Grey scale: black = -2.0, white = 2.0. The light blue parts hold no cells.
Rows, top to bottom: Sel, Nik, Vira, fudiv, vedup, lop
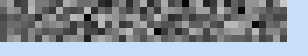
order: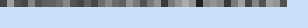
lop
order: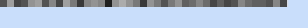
lop
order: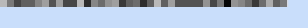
vedup
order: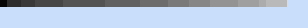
Nik
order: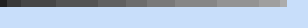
lop
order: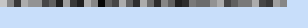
Sel

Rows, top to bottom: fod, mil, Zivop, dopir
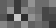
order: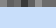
fod
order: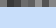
mil

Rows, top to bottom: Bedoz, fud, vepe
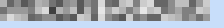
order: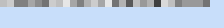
fud
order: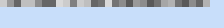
Bedoz
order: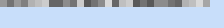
vepe
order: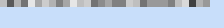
fud
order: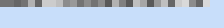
vepe

